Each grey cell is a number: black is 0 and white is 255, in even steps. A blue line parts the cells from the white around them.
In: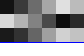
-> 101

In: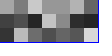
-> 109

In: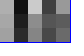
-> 133

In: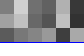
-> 133

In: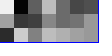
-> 129

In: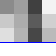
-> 71

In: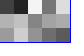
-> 147
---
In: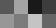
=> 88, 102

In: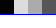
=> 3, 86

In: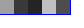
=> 159, 77

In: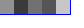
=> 145, 199

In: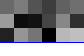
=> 105, 191

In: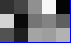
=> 49, 178

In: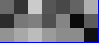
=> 107, 16

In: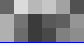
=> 101, 141
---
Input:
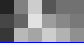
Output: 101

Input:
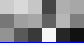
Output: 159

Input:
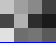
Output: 177

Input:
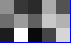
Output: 156

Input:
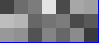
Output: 181

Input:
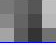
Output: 100

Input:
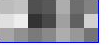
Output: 237
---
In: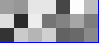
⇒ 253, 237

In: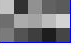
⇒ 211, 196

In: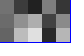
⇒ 224, 188

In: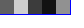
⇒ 207, 145

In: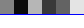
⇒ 228, 182

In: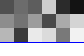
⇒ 242, 234
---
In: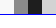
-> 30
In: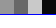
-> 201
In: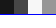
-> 247
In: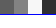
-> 247
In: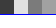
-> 123
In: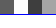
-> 62
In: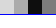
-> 14
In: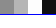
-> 253
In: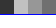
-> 151
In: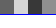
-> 56
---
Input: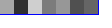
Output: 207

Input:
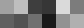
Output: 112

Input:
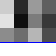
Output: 182

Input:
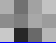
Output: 105

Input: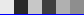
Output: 199

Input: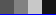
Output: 200

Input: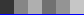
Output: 175

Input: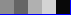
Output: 176

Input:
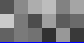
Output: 114

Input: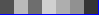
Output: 110
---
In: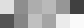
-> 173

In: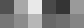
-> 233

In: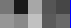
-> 167

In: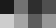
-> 46

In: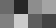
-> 141

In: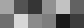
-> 53

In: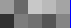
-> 200

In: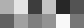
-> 61

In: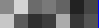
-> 107

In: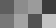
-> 155
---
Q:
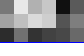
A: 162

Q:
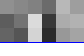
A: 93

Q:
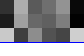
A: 28

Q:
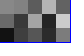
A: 105

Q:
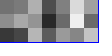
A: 141

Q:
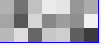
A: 165

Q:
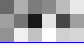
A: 160

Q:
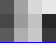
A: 71
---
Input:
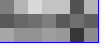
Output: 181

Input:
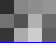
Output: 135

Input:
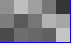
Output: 190

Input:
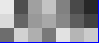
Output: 79

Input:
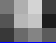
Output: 175

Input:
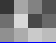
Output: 166

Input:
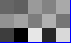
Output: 95

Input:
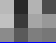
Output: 40

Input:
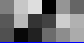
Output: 199

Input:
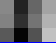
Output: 34
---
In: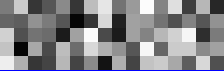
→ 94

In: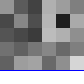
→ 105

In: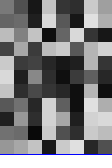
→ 224

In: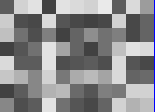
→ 210

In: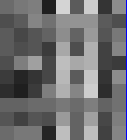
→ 190

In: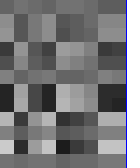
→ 107

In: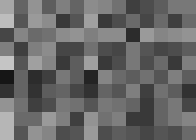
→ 85
